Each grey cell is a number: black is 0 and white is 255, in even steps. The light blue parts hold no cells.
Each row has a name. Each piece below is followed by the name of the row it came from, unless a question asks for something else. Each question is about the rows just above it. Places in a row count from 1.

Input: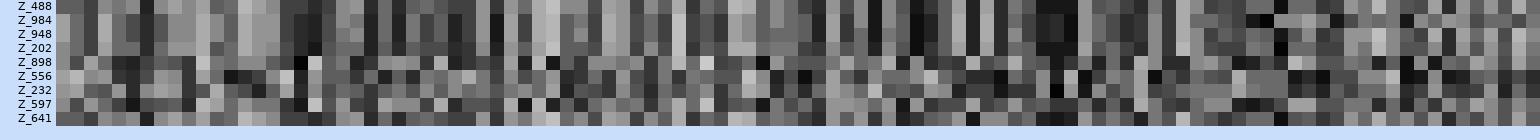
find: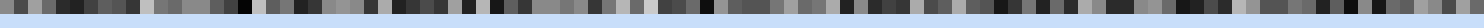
Z_898
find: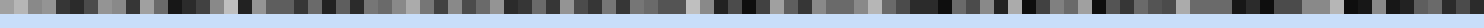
Z_556
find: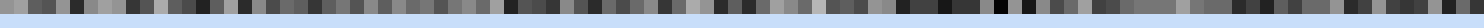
Z_232
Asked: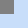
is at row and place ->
Z_556, 76

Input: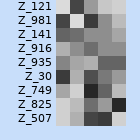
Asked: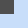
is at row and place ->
Z_30, 3
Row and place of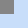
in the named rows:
Z_935, 1
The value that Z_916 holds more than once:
[142]
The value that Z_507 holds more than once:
[208]
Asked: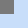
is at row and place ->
Z_30, 4
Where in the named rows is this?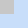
Z_121, 4

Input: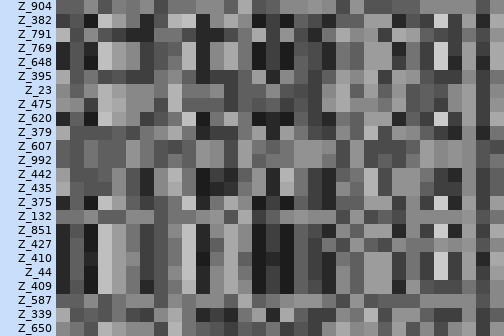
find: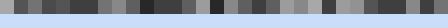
Z_395
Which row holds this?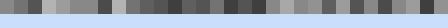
Z_650
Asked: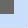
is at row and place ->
Z_435, 22
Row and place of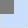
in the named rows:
Z_904, 5
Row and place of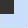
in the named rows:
Z_435, 13

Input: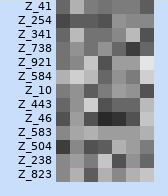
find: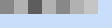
Z_823
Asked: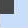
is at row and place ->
Z_254, 1
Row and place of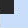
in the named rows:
Z_46, 4
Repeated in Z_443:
[103]
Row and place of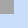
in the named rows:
Z_583, 2
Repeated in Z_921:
[157]

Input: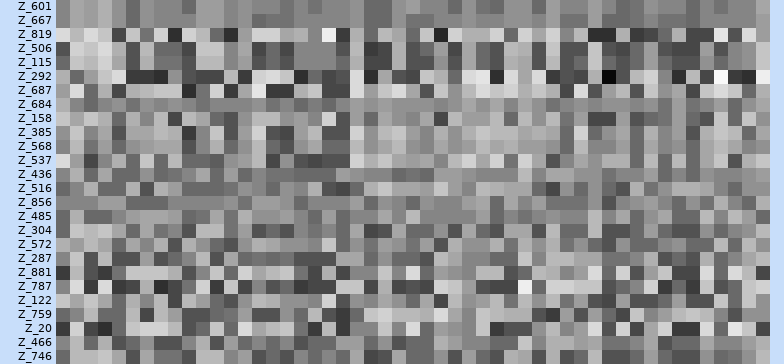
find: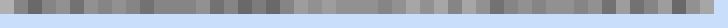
Z_684
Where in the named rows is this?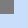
Z_684, 19
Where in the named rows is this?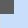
Z_537, 12
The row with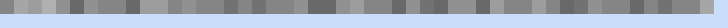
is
Z_601
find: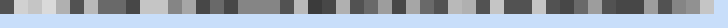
Z_506

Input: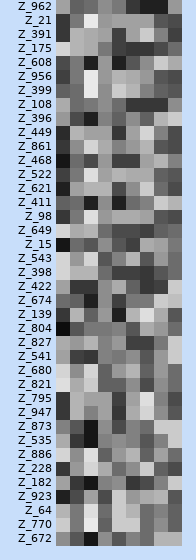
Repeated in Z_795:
[161]
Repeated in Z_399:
[97]
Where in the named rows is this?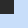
Z_449, 1
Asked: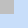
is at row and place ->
Z_674, 9

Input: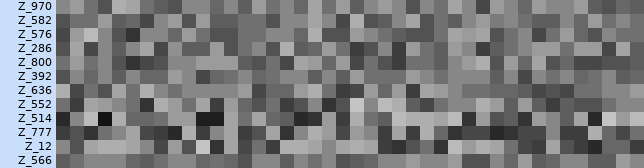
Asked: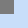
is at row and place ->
Z_582, 32
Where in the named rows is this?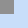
Z_286, 9

